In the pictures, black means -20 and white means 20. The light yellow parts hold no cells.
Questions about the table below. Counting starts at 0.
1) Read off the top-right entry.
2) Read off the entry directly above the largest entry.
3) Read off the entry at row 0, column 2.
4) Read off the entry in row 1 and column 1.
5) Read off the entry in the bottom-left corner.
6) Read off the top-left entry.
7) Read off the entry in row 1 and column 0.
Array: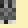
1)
1
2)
-7
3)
-11
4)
5
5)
11
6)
-11
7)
-15

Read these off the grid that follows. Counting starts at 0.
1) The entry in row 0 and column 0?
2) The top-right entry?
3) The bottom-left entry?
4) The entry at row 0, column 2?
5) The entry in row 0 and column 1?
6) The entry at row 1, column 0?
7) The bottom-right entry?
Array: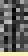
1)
2
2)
-2
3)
8
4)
-4
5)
-12
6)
0
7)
-4

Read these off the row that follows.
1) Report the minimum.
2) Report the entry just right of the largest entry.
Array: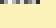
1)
-13
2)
9

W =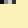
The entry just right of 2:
12
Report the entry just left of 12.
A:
2

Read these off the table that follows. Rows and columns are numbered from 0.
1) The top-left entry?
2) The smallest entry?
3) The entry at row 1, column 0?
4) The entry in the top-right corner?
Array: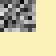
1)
-7
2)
-19
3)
5
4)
-1

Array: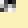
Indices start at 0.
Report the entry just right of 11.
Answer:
-1
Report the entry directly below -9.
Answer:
-3
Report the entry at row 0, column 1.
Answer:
-9
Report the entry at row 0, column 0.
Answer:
17

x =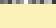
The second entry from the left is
1
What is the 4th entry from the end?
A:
-7
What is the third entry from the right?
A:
9
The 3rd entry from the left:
-9

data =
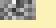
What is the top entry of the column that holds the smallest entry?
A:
18
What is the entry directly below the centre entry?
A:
-8
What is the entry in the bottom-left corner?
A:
-6
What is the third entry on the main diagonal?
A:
-2
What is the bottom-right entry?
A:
0
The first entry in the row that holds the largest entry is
4
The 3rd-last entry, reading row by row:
-2
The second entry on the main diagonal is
-2
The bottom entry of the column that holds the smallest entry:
12
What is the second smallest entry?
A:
-10
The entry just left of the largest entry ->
0
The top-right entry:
8
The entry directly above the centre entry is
-8

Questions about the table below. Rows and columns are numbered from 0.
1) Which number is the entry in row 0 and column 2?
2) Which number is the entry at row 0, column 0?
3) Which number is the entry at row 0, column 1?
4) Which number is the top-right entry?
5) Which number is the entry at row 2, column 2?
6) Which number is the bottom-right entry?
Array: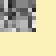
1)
-13
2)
-1
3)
13
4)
-1
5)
-7
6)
-11

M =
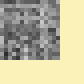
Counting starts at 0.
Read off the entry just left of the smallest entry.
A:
5
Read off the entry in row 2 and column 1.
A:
-5
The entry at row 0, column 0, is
-3
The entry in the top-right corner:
7
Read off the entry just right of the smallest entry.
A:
-3
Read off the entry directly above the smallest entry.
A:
-7
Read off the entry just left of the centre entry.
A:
-3
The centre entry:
-1
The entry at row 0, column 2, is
-9
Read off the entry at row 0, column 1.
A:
-7
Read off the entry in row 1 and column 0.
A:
3
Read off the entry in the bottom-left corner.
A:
-1
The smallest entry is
-13
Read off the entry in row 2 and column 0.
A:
9
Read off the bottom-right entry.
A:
1
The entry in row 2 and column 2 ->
-5
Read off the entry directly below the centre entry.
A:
-7
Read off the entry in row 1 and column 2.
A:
5
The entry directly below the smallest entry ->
-9
